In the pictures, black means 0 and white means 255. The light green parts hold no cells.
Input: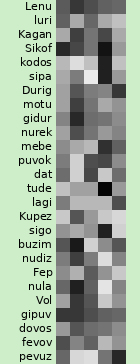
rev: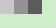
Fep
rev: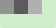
Fep
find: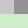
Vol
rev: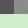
buzim
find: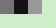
Sikof
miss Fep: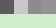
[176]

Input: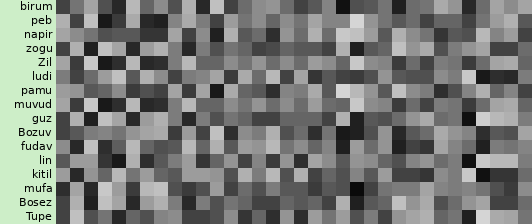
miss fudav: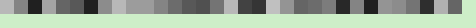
[94]
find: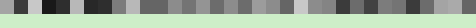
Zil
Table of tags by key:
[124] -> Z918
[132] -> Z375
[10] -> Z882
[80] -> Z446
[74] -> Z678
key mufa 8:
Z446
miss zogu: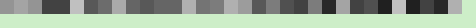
[74]
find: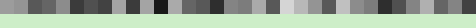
pamu
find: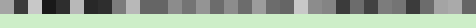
muvud

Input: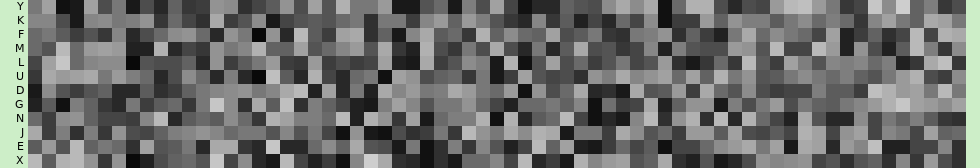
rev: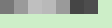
Y
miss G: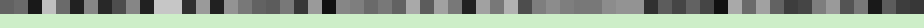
[112]
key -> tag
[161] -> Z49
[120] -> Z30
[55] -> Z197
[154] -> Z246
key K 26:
Z30
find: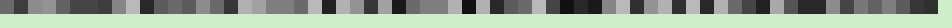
N

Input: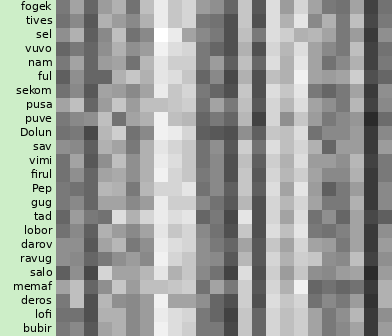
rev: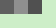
Dolun
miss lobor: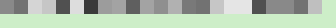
[129]
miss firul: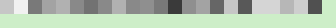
[170]
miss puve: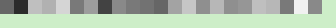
[108]
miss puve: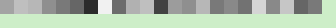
[150]
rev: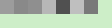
deros

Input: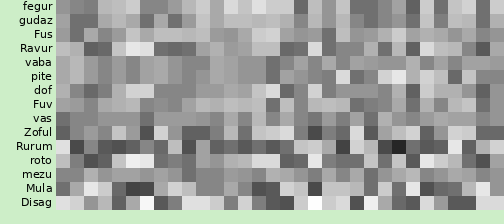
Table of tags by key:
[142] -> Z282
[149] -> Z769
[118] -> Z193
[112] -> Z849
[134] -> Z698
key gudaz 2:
Z849
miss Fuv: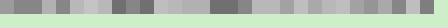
[142]
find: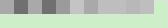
gudaz
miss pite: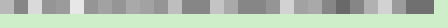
[126]
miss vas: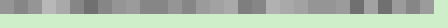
[118]
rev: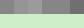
mezu

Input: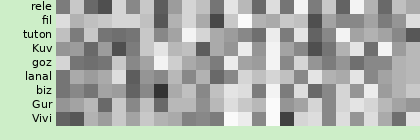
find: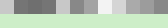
tuton
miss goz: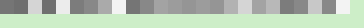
[206]
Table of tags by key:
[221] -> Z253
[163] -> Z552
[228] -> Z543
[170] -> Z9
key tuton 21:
Z552
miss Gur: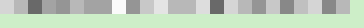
[143]
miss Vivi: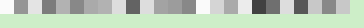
[130]

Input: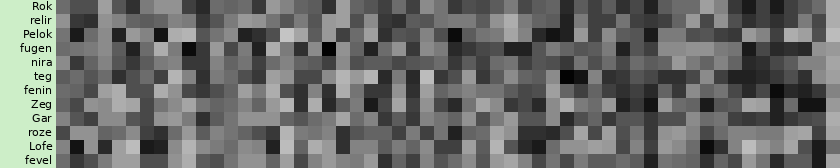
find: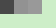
Gar
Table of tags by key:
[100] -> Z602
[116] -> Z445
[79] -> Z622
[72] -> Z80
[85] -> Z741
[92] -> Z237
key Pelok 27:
Z622
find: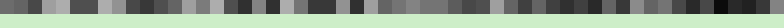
fenin

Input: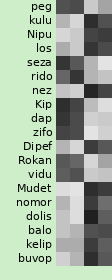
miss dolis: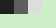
[195]
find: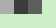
kelip
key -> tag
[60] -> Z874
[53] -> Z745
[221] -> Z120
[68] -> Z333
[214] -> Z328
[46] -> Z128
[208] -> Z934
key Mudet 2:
Z128

